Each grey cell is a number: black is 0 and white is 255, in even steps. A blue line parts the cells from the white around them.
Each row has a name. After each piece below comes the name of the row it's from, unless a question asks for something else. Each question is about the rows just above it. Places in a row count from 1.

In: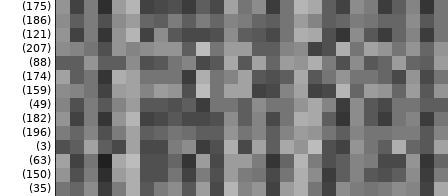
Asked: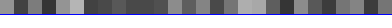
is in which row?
(182)
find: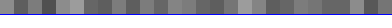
(186)
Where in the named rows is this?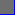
(196), 10

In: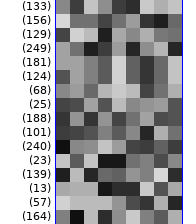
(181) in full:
[162 162 128  91 209  97  53 105 195]
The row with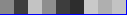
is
(133)
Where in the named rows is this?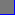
(129), 8
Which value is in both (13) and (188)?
[83]

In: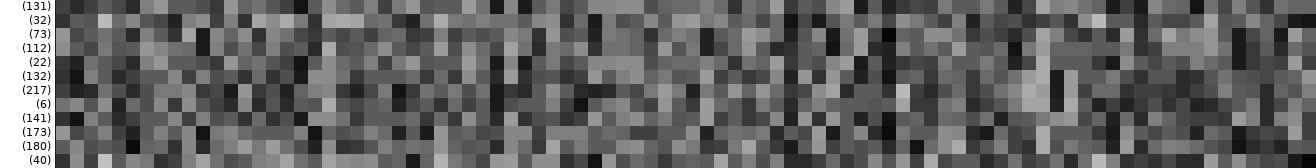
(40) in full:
[ 50 141  64 193  91 135 120  50  64 127 163 113  79  91 127 135 163 113
  91 163 141 135 141  91  99  26  99 178 120  99  71 149 155  91 141 141
  50  71  18 149  79 106  91  56  91  99  91 163  91 127  79 127  42  42
  64 106  56  79 135  85 149  64 170  71  91  91  42  64 113  64  79 113
  42 113 186 127  50  64  50  71  42  42 155  91 141  91  71  79  26   5]
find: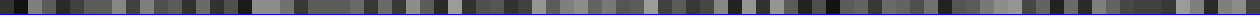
(141)
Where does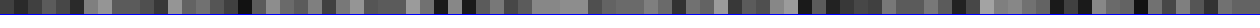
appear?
(131)
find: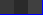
(217)
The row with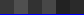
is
(6)

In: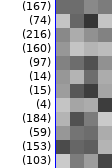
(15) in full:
[157  88  61 165]
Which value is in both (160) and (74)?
[196]
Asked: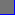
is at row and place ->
(59), 2
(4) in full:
[196 165 172  61]
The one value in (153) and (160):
[180]
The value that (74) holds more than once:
[196]
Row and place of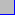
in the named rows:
(160), 4

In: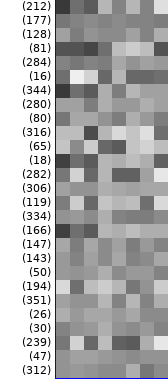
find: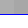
(306)
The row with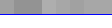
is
(306)
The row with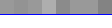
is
(50)
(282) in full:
[119 210 104 182  97  97 161 231]

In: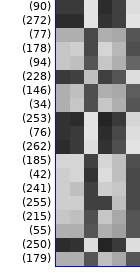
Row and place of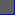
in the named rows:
(146), 6
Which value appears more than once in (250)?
[221]
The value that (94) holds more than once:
[198]
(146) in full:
[175 191  79 175 168  93]
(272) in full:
[ 44  44 227  50  64 227]
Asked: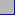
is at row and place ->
(178), 5

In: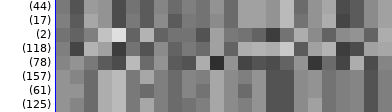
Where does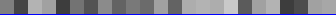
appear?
(118)
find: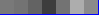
(2)
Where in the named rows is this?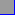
(44), 3
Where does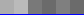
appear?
(61)
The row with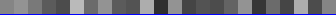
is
(78)

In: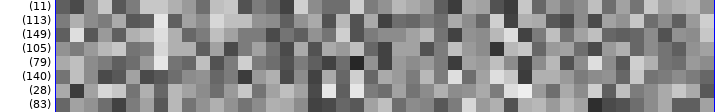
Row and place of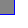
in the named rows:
(83), 27
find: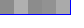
(28)
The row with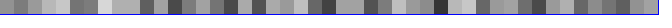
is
(105)

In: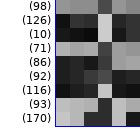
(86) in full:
[ 30  38  24  58 157 164]
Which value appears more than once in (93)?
[190]
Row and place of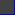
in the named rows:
(71), 4
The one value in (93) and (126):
[45]
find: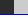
(126)
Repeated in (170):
[45]
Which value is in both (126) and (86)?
[38]

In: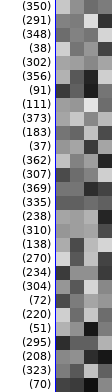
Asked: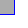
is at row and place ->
(138), 1
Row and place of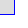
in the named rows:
(291), 3
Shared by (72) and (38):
[150]
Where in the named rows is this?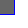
(183), 2

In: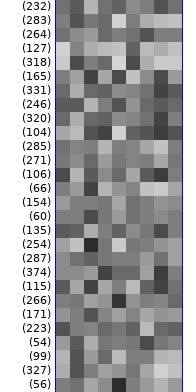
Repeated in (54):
[119]
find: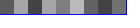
(115)
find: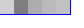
(283)
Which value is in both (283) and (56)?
[126]
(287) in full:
[139 113  98 119 126 126 154 113 160]

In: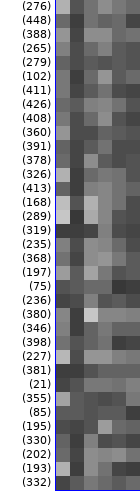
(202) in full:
[106  69 141 134 141 114]
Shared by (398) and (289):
[83]
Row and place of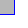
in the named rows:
(227), 1
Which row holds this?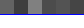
(330)

